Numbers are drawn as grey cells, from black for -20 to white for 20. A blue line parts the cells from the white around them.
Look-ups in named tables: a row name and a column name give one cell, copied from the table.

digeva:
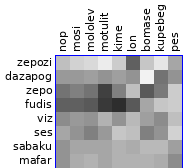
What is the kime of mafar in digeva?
8
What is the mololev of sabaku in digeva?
6
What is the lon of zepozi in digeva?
-5
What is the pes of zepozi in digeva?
6
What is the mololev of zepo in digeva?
-2
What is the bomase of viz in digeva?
5
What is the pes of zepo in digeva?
12
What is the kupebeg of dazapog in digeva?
-2
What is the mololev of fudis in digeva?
-6
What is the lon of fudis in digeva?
-6

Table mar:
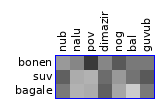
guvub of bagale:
-1
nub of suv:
-5
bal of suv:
-2
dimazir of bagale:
-5
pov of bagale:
7
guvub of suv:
-6
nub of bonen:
4
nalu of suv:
7

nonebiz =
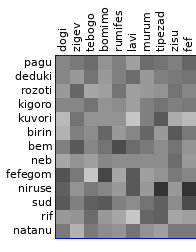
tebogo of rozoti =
6
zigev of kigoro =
1
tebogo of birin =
2
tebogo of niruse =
-1
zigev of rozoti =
-4
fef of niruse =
-12
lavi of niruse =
-6
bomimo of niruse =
1
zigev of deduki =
4
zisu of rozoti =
-2
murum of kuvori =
0
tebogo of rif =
-3
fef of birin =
-1
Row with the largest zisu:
kuvori

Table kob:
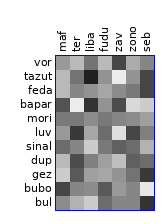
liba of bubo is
2
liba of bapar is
-12
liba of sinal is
12
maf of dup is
9
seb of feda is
-9
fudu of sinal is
-1
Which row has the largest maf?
gez

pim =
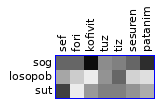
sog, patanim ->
-13
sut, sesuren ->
3
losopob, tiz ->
-4
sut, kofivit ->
4
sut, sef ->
-10
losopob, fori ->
12
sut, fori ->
17
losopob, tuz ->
3
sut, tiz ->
0
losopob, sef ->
6
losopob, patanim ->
15

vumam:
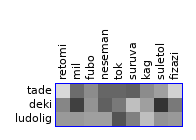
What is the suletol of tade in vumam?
5
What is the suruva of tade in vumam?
-5
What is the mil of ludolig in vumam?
4
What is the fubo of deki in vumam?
3
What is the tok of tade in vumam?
-4
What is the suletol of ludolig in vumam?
3
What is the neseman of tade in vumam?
-4
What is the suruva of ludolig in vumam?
0
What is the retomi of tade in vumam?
14
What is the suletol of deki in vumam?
-12
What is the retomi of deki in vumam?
1
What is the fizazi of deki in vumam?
-1
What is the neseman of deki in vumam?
-5
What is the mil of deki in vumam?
-10
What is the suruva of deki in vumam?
10
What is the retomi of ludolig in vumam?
4

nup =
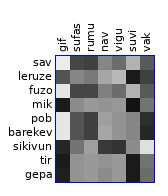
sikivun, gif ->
-14
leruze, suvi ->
-16
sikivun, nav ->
-11
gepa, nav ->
2
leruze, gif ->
-7
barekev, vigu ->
3
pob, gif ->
16
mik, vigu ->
4
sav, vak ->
-6
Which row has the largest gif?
sav

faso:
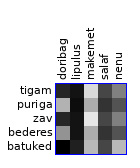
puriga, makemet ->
7
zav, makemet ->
16
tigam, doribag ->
-14
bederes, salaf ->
-12
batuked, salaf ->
-9
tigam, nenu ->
0
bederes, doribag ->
3
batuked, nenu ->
9
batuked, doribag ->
-20
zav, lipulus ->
-17
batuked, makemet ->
9
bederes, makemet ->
7
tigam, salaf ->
-9
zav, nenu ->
0
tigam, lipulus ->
-17
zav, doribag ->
-14
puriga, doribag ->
8
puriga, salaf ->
-12
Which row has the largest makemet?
zav

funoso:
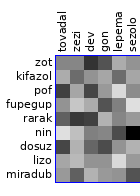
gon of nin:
1
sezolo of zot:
3
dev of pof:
-9
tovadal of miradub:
4
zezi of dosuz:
8
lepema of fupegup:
0
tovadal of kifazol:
7
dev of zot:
-12
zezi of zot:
1
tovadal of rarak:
-5
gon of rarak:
8
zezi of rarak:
-11
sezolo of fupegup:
15
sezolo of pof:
2
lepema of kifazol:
-3

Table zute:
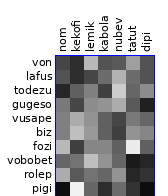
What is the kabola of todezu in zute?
-10
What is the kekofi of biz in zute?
10
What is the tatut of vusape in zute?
-1
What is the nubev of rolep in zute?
3
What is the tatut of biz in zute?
3
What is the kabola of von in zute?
-7
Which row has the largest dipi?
todezu

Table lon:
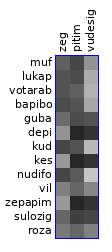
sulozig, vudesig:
-9
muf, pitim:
-9
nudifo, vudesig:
11
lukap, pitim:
-8
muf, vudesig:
3
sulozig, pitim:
-10
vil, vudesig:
1
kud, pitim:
-7
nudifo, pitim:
-6
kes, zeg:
4
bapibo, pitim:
-7
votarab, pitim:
-5
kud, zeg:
-9
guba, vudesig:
-7
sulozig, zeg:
-4
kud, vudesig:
9
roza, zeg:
-1
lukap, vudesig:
7
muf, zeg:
-5
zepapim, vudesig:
-12

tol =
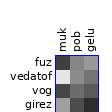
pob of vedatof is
2
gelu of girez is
-13
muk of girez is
5
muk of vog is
-9
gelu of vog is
-6
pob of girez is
-8
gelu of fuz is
4
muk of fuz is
-10
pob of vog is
-3
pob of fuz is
1

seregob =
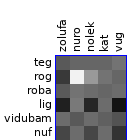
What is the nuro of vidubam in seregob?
-6
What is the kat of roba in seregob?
-4
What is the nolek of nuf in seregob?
-9
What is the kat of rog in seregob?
-2
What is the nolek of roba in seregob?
-3
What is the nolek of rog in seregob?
4
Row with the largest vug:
teg

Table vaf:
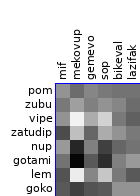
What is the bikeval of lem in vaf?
-1
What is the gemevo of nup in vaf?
0
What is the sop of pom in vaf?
-1
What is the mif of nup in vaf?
4
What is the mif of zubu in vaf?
-1
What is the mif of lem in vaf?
-7
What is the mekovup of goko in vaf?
-10
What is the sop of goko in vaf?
-6
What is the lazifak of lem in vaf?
-6
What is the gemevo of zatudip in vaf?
-4
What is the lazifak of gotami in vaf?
4
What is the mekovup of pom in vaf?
-3
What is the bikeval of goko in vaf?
3
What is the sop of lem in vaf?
11
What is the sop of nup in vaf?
-10
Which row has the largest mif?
nup

